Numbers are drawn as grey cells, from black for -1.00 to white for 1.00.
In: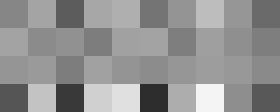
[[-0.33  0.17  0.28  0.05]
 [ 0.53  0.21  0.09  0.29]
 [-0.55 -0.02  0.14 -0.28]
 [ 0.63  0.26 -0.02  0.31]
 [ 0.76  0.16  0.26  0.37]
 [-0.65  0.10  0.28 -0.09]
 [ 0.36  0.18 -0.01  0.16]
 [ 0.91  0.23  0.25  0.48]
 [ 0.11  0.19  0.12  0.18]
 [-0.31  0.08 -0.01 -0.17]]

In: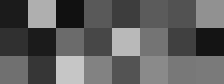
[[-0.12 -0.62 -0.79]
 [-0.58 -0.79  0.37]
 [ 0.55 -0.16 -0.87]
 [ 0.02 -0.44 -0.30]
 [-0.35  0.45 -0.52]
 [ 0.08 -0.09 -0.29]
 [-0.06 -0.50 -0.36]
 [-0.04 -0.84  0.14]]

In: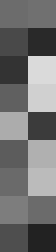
[[-0.39 -0.02 -0.17 -0.28  0.35 -0.25 -0.60 -0.43 -0.15]
 [-0.73 -0.16  0.47  0.38 -0.54  0.63  0.71 -0.68 -0.12]]

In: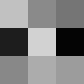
[[ 0.07 -0.77  0.51]
 [ 0.35  0.65  0.08]
 [ 0.22 -0.97 -0.08]]

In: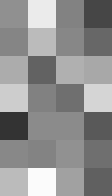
[[ 0.47  0.07 -0.60  0.61  0.35  0.04  0.13]
 [ 0.97  0.03  0.09  0.01 -0.23  0.47  0.84]
 [ 0.26  0.14  0.09 -0.13  0.38  0.06  0.02]
 [-0.25 -0.13 -0.30  0.67  0.32 -0.19 -0.45]]

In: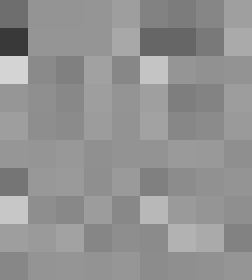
[[ 0.06  0.24  0.56 -0.08  0.18  0.24  0.18  0.66 -0.55 -0.14]
 [ 0.16  0.21  0.11  0.19  0.17  0.11  0.12  0.08  0.17  0.16]
 [ 0.17  0.27  0.07  0.21  0.19  0.09  0.07  0.00  0.17  0.16]
 [ 0.15  0.05  0.22  0.12  0.13  0.22  0.24  0.26  0.17  0.17]
 [ 0.18  0.11  0.07  0.21  0.15  0.15  0.16  0.06  0.32  0.24]
 [ 0.10  0.09  0.44  0.00  0.15  0.27  0.25  0.54 -0.20  0.02]
 [ 0.12  0.40  0.21  0.10  0.21  0.06 -0.01  0.17 -0.20 -0.03]
 [ 0.14  0.33  0.17  0.14  0.20  0.09  0.03  0.14 -0.05  0.05]
 [ 0.17  0.02  0.12  0.16  0.12  0.21  0.23  0.15  0.33  0.25]]

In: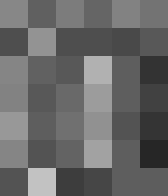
[[-0.35  0.04  0.19  0.02  0.04 -0.39  0.06]
 [ 0.52 -0.35 -0.26 -0.31 -0.24  0.15 -0.25]
 [-0.52 -0.22 -0.12 -0.18 -0.31 -0.39 -0.03]
 [-0.45  0.27  0.14  0.22  0.39 -0.39 -0.21]
 [-0.26 -0.26 -0.35 -0.26 -0.26 -0.43  0.02]
 [-0.27 -0.70 -0.59 -0.49 -0.60 -0.31 -0.10]]

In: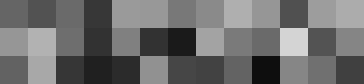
[[-0.23  0.18 -0.21]
 [ 0.32  0.40 -0.36]
 [-0.58 -0.14 -0.17]
 [-0.75 -0.61 -0.57]
 [-0.66  0.00  0.21]
 [ 0.14 -0.61  0.19]
 [-0.45 -0.80 -0.06]
 [-0.48  0.28  0.08]
 [-0.22 -0.04  0.37]
 [-0.89 -0.17  0.18]
 [ 0.05  0.66 -0.37]
 [-0.12 -0.35  0.23]
 [-0.50  0.04  0.35]]
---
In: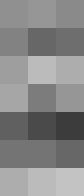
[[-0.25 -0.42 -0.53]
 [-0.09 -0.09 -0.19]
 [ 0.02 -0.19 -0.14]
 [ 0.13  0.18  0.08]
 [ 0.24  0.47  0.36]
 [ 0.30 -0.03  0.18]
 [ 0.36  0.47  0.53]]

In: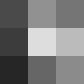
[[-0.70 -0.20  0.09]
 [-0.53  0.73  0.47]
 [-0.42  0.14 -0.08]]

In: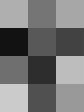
[[-0.86 -0.31 -0.48]
 [-0.13 -0.65  0.48]
 [ 0.37 -0.08  0.31]
 [ 0.59 -0.37  0.20]]

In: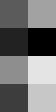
[[-0.73 -1.00]
 [-0.52  0.56]
 [-0.29  0.27]
 [ 0.11  0.79]]

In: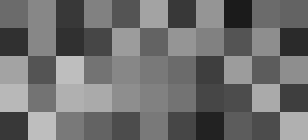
[[-0.62  0.06 -0.62 -0.45  0.22 -0.22  0.17  0.01 -0.34  0.11 -0.67]
 [-0.56  0.49 -0.05 -0.22 -0.40 -0.05 -0.45 -0.73 -0.28 -0.40  0.38]
 [-0.16  0.06 -0.56  0.01 -0.34  0.28 -0.56  0.17 -0.79 -0.16 -0.22]
 [ 0.28 -0.34  0.49 -0.10  0.06 -0.05 -0.16 -0.51  0.22 -0.28  0.11]
 [ 0.44 -0.10  0.38  0.33  0.11  0.01 -0.10 -0.45 -0.40  0.33 -0.51]]

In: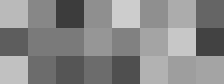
[[-0.27 -0.04 -0.04  0.18  0.01  0.29  0.56 -0.48]
 [ 0.46  0.06 -0.53  0.12  0.61  0.12  0.35 -0.21]
 [ 0.51 -0.15 -0.33 -0.15 -0.38  0.40  0.24  0.29]]
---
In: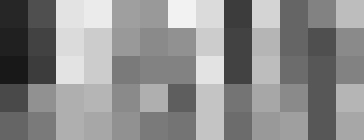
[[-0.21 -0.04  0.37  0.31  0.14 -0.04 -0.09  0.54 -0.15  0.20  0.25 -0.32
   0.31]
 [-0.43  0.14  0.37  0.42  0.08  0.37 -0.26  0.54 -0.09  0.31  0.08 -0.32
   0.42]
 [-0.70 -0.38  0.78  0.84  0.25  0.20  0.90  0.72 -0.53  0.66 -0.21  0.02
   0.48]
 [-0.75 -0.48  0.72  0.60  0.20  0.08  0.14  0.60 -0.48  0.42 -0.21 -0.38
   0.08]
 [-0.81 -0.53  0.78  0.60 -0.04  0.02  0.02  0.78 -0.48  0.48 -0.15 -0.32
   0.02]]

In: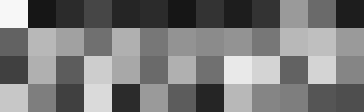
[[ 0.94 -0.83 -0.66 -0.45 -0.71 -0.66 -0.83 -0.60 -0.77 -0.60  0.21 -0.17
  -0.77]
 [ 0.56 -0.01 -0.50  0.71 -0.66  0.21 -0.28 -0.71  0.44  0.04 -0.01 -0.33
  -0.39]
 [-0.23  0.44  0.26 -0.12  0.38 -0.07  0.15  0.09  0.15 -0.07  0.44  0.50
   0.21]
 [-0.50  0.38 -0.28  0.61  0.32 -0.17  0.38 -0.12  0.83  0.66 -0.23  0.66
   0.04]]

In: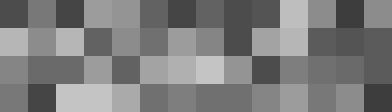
[[ 0.43  0.10  0.43 -0.23  0.10 -0.12  0.22  0.04 -0.40  0.28  0.43 -0.29
  -0.34 -0.29]
 [ 0.04 -0.17 -0.17  0.22 -0.23  0.28  0.38  0.54  0.16 -0.40 -0.01 -0.12
  -0.17 -0.29]
 [-0.06 -0.46  0.54  0.54  0.33 -0.12 -0.01 -0.12 -0.12  0.04  0.22 -0.06
   0.10 -0.52]
 [-0.40 -0.06 -0.46  0.22  0.16 -0.23 -0.46 -0.23 -0.40 -0.34  0.49  0.10
  -0.52  0.10]]

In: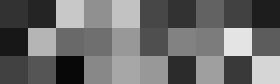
[[-0.49 -0.33 -0.94  0.07  0.31  0.19 -0.66  0.25 -0.55  0.68]
 [-0.61 -0.72  0.57  0.13  0.52 -0.44 -0.61 -0.23 -0.49 -0.77]
 [-0.82  0.42 -0.18 -0.13  0.19 -0.38  0.02 -0.03  0.79 -0.28]]

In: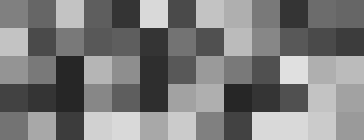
[[ 0.53 -0.42 -0.05 -0.31 -0.26 -0.59 -0.10 -0.37  0.47  0.06 -0.31 -0.42
  -0.53]
 [ 0.16 -0.05 -0.70  0.42  0.11 -0.64 -0.31  0.21 -0.05 -0.37  0.76  0.37
   0.47]
 [ 0.00 -0.20  0.53 -0.26 -0.59  0.70 -0.42  0.53  0.37 -0.05 -0.59 -0.15
  -0.20]
 [-0.10  0.32 -0.53  0.64  0.70  0.32  0.59  0.00 -0.48  0.70  0.70  0.59
   0.21]
 [-0.48 -0.59 -0.70  0.06 -0.26 -0.64  0.27  0.37 -0.70 -0.59 -0.37  0.53
   0.27]]

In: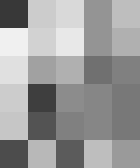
[[ 0.88  0.65  0.82  0.16  0.38]
 [ 0.76  0.26  0.38 -0.12  0.00]
 [ 0.60 -0.51  0.10  0.05 -0.06]
 [ 0.55 -0.35  0.00  0.05 -0.06]
 [-0.40  0.44 -0.29  0.49  0.21]
 [-0.56  0.60  0.70  0.16  0.49]]

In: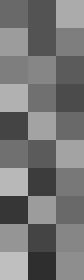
[[ 0.50 -0.64  0.11]
 [ 0.44 -0.53 -0.06]
 [ 0.39 -0.12 -0.41]
 [ 0.22 -0.35 -0.01]
 [ 0.17 -0.47  0.05]
 [-0.01  0.05 -0.29]
 [-0.12 -0.29  0.28]
 [-0.18 -0.35  0.34]
 [-0.47  0.28 -0.18]
 [-0.58  0.22 -0.18]]
